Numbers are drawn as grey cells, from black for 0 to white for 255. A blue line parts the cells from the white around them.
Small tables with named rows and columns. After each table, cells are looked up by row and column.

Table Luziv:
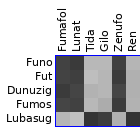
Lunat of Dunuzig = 69
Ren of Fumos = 178
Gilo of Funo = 184
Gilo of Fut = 182
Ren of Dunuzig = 176
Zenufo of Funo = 64
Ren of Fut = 176
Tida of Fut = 190
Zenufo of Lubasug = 176

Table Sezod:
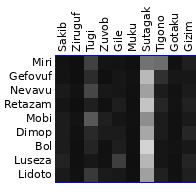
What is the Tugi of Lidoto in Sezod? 57
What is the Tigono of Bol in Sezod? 22
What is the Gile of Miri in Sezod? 19
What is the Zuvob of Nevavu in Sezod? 24
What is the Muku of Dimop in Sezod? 16
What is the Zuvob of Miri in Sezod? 20
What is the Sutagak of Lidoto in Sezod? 160
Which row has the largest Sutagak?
Bol

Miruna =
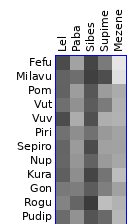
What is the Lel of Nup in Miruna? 102
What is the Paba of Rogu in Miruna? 101
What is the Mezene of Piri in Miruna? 163
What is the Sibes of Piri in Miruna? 113
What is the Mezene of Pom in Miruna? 171
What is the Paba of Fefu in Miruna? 162
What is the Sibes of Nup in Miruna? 98
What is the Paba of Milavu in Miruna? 110
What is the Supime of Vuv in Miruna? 174
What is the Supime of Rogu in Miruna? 190
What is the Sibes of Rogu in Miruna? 59
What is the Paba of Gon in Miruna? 125
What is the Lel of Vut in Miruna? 111
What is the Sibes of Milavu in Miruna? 64
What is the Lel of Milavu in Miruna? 99
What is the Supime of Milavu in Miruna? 78
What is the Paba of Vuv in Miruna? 172

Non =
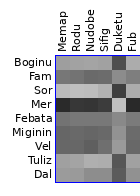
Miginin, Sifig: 105
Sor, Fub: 172
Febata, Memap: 115
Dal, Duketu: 91
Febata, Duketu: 137
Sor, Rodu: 191
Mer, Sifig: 60
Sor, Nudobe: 189
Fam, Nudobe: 106
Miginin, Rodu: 105
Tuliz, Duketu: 86

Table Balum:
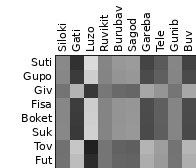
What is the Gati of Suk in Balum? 57
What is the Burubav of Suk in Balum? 149
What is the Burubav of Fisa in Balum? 148
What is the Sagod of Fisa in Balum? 150
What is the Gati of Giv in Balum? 179
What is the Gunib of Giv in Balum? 117
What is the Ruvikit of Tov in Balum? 117
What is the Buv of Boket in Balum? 74
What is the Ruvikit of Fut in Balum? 117
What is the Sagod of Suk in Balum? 152
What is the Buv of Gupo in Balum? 74
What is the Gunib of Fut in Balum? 116
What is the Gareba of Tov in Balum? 180
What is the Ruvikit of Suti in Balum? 133

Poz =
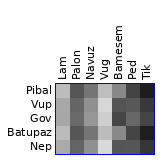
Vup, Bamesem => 84
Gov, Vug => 206
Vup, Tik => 57
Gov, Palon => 106
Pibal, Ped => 68
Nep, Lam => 170
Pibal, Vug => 190
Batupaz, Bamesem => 137
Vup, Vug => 215
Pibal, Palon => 85
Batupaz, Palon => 86
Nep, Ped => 86
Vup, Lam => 168
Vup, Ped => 88
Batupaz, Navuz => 117
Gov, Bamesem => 70
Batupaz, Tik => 30

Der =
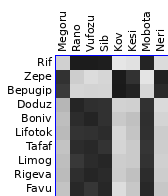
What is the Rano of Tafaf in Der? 44
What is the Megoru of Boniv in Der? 190
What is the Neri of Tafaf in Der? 205
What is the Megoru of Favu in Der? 195
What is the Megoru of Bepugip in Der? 58
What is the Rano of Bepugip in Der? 213
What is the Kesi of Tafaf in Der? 202

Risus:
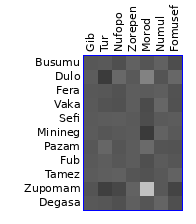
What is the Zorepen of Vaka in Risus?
93
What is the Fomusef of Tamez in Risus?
98
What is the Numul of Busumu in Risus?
97
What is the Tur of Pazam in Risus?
102
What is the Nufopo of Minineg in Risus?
89
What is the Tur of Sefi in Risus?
92
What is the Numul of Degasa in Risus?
100
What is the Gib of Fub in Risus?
89
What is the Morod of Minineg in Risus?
58
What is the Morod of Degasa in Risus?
85
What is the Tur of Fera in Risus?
87
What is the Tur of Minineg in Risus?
86
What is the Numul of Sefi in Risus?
90
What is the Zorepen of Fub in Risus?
92
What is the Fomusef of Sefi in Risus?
92

